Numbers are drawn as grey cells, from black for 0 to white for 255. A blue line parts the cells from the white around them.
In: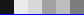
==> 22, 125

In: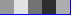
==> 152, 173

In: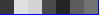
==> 55, 114

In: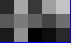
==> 41, 41

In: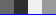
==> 103, 154

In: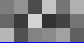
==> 125, 96

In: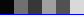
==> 6, 217
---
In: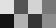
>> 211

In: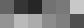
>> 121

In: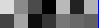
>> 34

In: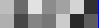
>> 212

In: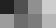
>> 144

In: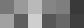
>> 126

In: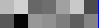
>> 201

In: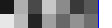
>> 57

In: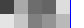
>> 101
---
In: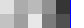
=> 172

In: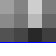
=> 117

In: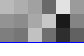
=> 140

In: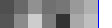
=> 104

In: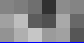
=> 190

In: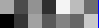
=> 75
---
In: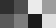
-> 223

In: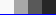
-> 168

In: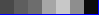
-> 166

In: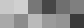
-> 201

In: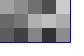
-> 190

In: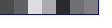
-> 170

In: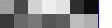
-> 226
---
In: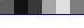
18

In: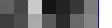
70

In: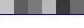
94

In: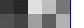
39

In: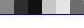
46

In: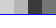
182
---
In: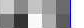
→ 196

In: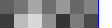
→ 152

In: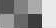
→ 130

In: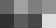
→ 161

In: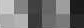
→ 102

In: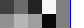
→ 35

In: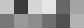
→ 229

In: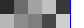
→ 163

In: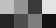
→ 148

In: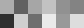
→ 194
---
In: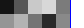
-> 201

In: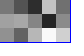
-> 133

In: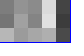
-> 132

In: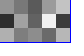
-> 98

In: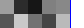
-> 22

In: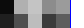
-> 196

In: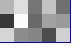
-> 105
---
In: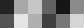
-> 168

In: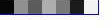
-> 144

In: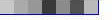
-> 170

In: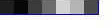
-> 7

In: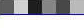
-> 208

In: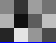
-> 52

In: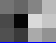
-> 102
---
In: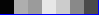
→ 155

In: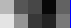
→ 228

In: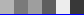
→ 122

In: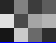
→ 180

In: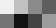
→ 94

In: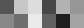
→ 110
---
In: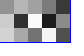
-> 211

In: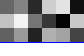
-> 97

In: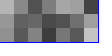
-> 144

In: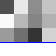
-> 155

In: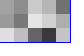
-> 223

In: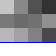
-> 183

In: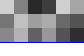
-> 136

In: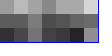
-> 49

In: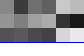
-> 82
